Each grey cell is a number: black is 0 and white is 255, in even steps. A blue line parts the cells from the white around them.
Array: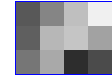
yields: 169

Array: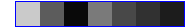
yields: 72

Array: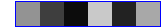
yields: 201

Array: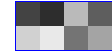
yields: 233

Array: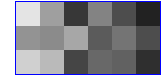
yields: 104

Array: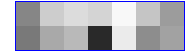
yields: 235
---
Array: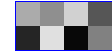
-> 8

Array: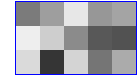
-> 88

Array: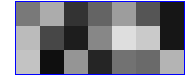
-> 202

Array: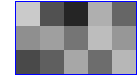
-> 189

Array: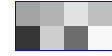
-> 109

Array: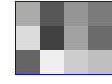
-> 163

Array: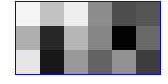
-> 3

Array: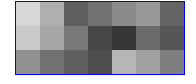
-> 106

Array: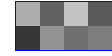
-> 112
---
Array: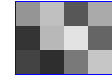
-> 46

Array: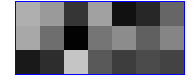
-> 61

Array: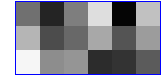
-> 44

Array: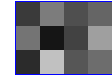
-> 193

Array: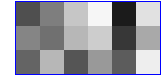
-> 153

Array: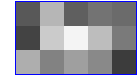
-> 159

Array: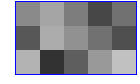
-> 94

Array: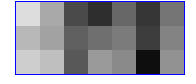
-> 138

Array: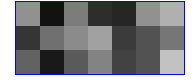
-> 66
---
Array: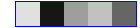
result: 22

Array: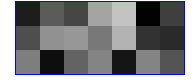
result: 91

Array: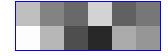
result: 131

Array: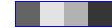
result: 227

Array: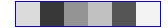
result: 56

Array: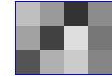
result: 154

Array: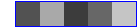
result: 169
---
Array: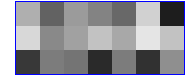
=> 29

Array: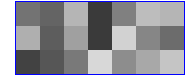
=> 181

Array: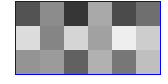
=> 111

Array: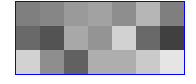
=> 127

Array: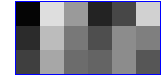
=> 209

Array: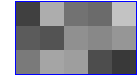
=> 195

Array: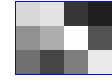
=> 32

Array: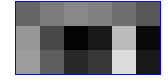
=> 87
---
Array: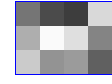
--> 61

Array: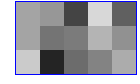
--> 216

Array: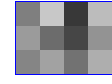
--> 56

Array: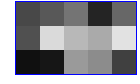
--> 36

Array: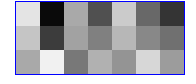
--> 104

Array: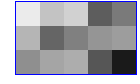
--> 93

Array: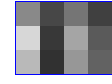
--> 117

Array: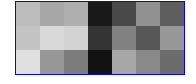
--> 145
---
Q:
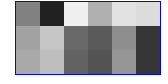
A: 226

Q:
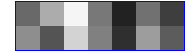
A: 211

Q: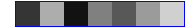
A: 173

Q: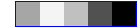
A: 192

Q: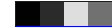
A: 113

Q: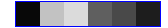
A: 194

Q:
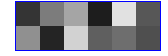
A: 210

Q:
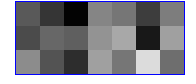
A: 168

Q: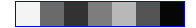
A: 184

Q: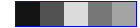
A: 164
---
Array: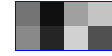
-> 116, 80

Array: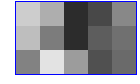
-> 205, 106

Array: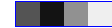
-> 84, 239

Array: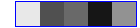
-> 232, 146

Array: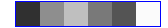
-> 48, 251

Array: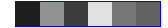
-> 30, 98

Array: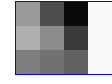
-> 154, 249
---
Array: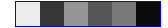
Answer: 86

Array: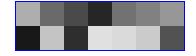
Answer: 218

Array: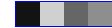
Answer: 208

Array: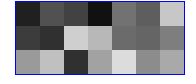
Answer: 220

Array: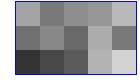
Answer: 90

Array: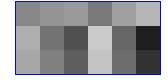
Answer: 195

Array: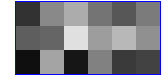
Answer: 129

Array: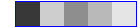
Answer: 142
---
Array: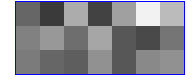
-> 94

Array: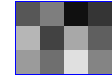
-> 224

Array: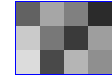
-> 181

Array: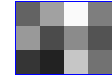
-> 198

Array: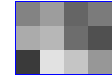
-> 197

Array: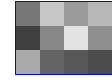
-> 87
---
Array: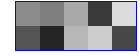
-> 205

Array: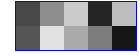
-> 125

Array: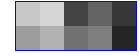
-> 126

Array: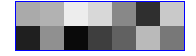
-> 186

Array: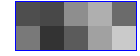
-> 161

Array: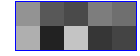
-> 54

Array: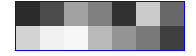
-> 120
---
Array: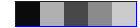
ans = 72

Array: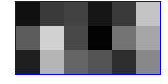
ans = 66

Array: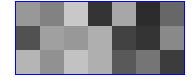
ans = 200

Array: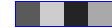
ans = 36

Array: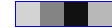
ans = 17

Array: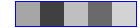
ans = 191

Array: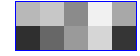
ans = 139
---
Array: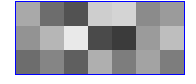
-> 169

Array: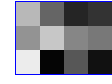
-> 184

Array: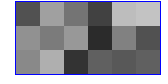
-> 81

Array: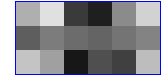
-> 175

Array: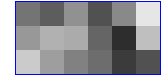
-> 116

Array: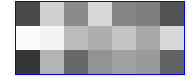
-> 74
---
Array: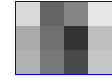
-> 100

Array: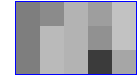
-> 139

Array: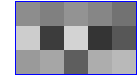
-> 128

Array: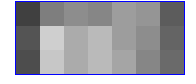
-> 126

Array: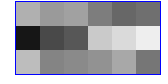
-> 154

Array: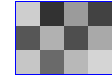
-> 50

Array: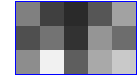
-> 64

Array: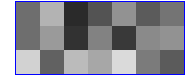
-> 179

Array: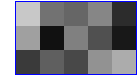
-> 114
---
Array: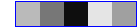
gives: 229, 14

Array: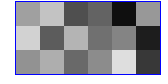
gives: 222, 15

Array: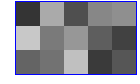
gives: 200, 52

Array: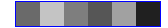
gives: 196, 32

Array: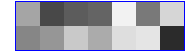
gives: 242, 43

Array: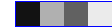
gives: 235, 18

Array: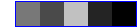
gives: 193, 1
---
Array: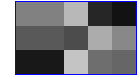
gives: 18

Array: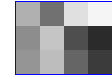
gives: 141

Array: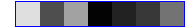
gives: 34

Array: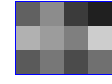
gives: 177

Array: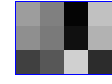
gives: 143

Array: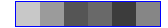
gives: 60

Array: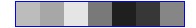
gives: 31

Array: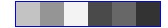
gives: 103

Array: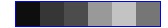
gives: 195

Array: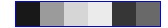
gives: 54
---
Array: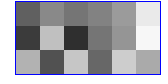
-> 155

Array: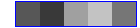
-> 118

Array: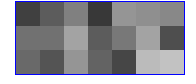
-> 149

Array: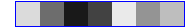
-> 234

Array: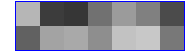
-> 155

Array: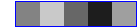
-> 159

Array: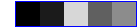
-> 140
